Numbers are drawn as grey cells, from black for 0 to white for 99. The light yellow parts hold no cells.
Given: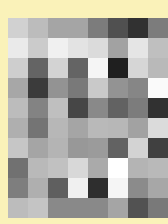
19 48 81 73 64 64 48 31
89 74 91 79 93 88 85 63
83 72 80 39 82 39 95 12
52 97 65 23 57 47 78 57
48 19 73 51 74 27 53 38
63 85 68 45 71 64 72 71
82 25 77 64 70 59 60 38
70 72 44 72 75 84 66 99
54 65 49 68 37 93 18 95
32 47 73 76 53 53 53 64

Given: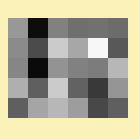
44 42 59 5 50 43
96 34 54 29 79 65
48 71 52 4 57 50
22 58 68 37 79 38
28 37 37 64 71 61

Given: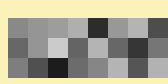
70 30 53 58 61 68 17 59
21 46 40 58 79 39 70 40
33 69 49 31 11 42 52 70

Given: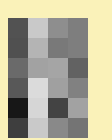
55 49 32 78
47 49 31 70
64 38 41 63
62 50 34 85
26 63 9 83
53 45 24 78

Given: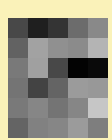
42 53 28 12 20
54 70 38 63 56
1 4 47 62 28
60 59 45 26 39
52 77 47 52 45
60 49 39 50 52

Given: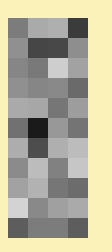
68 23 48 66
28 55 56 27
80 63 52 47
53 41 56 52
46 61 66 65
59 45 44 10
68 73 67 30
50 77 54 73
46 42 63 69
62 66 82 53
48 36 36 48

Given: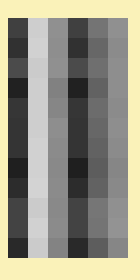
45 56 25 80 56 25
40 54 19 81 55 19
43 55 29 79 56 29
38 55 13 80 50 13
42 54 21 80 52 21
40 55 20 80 55 20
38 54 20 81 54 20
36 52 12 81 53 12
38 53 17 82 54 17
46 56 26 79 53 26
45 57 26 81 54 26
36 52 16 79 51 16

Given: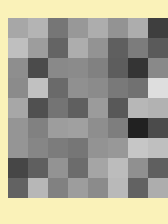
67 24 65 70 46 59 67 57
48 35 74 61 39 67 57 37
20 53 55 29 53 54 50 36
44 86 54 75 41 56 54 47
71 69 65 31 45 37 60 34
13 29 58 50 61 62 55 49
77 74 58 52 48 46 57 59
56 37 27 37 57 42 64 73
38 67 38 71 50 61 54 72
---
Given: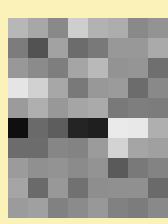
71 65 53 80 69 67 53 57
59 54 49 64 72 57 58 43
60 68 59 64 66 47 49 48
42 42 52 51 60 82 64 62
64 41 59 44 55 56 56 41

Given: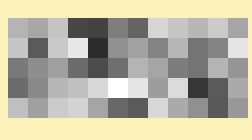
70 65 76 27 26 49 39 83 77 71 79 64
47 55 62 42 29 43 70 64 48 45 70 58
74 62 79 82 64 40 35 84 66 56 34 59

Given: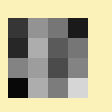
21 57 46 10
51 61 29 51

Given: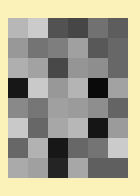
71 79 32 27 44 36
68 63 28 58 55 40
53 46 62 60 55 39
40 69 9 40 45 79

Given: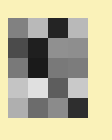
50 72 14 72
47 10 47 48
68 42 54 18

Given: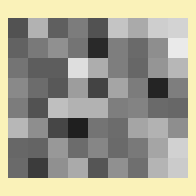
32 69 37 48 32 76 66 80 82
45 36 36 86 67 49 40 58 71
48 32 74 69 69 49 51 41 40
40 39 59 42 52 41 47 64 81

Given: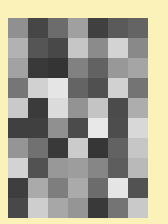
56 27 42 62 25 35 39
63 22 20 50 38 59 64
78 23 85 57 76 29 67
58 44 22 79 21 38 77
24 66 49 66 42 89 32
